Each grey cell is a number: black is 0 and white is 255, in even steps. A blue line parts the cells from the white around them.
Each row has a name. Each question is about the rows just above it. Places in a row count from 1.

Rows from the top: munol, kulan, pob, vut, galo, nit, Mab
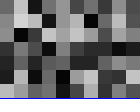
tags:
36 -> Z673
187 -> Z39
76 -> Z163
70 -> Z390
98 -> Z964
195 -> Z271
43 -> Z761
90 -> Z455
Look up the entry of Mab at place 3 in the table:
Z964
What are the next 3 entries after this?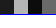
5,156,195
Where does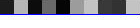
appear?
nit
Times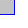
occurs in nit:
2
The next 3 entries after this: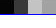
195,156,76
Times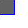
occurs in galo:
3

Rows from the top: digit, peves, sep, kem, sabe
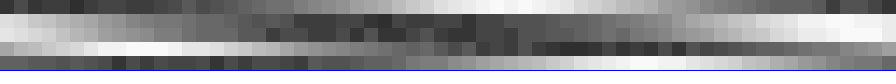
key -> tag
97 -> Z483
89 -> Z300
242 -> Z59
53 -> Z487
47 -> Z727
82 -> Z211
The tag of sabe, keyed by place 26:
Z300
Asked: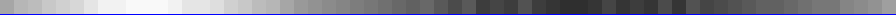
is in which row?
kem
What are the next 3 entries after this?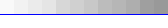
146,133,125

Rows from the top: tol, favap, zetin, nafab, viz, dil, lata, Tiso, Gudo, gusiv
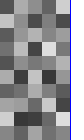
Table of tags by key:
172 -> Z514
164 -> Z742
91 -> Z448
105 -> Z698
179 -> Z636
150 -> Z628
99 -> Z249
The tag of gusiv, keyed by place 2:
Z249
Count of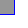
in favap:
0
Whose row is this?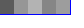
zetin

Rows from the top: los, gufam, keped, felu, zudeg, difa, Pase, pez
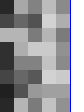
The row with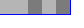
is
keped
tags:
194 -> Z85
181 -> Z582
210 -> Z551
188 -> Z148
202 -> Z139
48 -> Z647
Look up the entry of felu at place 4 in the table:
Z139
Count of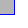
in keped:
3
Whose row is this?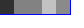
zudeg
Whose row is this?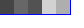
gufam
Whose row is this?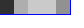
felu
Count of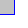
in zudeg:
1

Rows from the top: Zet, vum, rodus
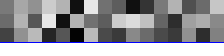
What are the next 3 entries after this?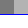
80,107,198
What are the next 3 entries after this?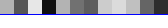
160,173,137
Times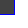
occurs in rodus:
1
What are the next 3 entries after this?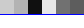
16,52,121
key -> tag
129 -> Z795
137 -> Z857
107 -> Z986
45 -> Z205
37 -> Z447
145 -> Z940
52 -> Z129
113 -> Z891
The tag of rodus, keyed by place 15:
Z205
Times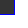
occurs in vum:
0
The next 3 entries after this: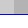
16,231,113

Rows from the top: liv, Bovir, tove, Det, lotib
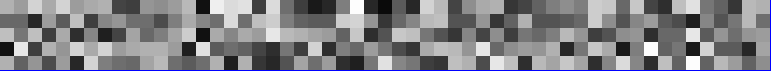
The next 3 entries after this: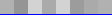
177,156,31
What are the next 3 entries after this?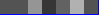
83,91,104
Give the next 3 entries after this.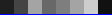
170,134,170
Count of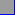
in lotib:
3
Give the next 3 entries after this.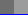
46,31,118
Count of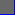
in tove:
4

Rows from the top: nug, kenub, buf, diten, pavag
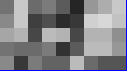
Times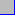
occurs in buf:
1
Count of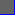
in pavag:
2

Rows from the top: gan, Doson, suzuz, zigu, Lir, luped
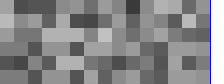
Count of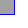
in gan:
1
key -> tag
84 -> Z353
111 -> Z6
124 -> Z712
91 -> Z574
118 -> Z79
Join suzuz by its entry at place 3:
Z79
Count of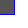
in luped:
2
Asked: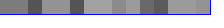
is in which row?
zigu

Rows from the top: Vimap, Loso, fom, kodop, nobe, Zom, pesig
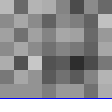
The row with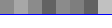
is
Loso
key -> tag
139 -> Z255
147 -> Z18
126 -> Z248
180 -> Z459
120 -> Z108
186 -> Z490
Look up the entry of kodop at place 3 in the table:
Z255

